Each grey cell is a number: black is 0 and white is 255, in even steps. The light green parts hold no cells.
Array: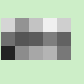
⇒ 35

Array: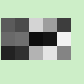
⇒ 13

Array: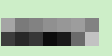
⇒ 12

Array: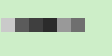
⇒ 43

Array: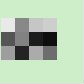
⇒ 14

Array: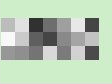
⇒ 49

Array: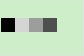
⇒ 4

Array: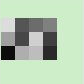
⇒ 12
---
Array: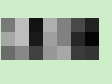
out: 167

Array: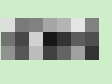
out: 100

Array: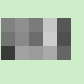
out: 155

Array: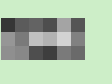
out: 62

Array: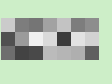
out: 181

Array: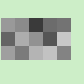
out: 180

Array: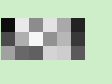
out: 212

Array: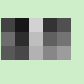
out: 178
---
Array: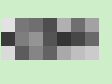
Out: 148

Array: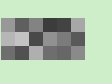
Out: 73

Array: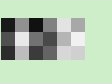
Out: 114

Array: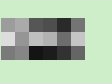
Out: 191

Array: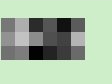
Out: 140

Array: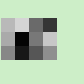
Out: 120

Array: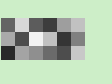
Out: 242
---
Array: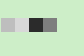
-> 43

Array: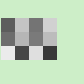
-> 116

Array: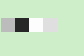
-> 253

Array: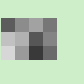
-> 162

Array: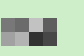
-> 194

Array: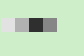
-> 47

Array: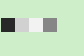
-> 242

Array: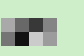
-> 56

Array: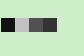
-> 81
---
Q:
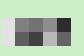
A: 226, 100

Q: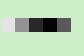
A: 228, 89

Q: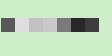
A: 88, 61

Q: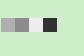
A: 175, 50

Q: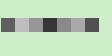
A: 95, 81

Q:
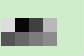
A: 220, 140

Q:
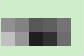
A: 144, 108

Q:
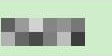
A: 96, 61
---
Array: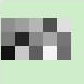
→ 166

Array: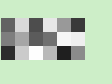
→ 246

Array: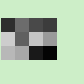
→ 197

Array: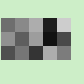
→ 18

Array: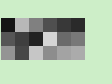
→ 106

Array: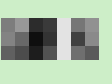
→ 64

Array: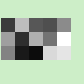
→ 115

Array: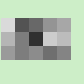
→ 204
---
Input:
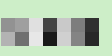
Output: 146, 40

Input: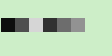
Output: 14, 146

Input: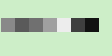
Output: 137, 18

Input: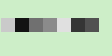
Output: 202, 81

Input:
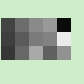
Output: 68, 146

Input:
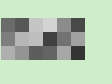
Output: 107, 52

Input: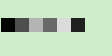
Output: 4, 32
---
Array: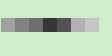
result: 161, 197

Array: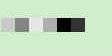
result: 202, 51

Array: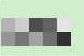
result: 179, 49

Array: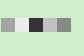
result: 164, 136

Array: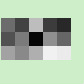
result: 108, 235

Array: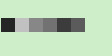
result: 37, 91

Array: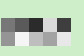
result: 119, 232

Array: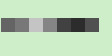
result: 100, 80
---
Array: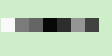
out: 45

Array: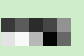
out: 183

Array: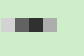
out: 98

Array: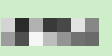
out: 148

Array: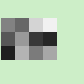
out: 179

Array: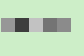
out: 194

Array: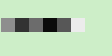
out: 11
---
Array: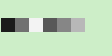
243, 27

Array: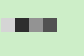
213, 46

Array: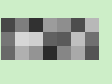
215, 43

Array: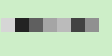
214, 35

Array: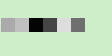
221, 4

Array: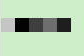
197, 3

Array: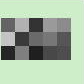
196, 31
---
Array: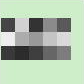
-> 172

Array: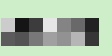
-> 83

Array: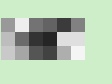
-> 107

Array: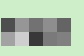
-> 206

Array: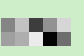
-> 174

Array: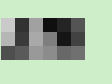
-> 58
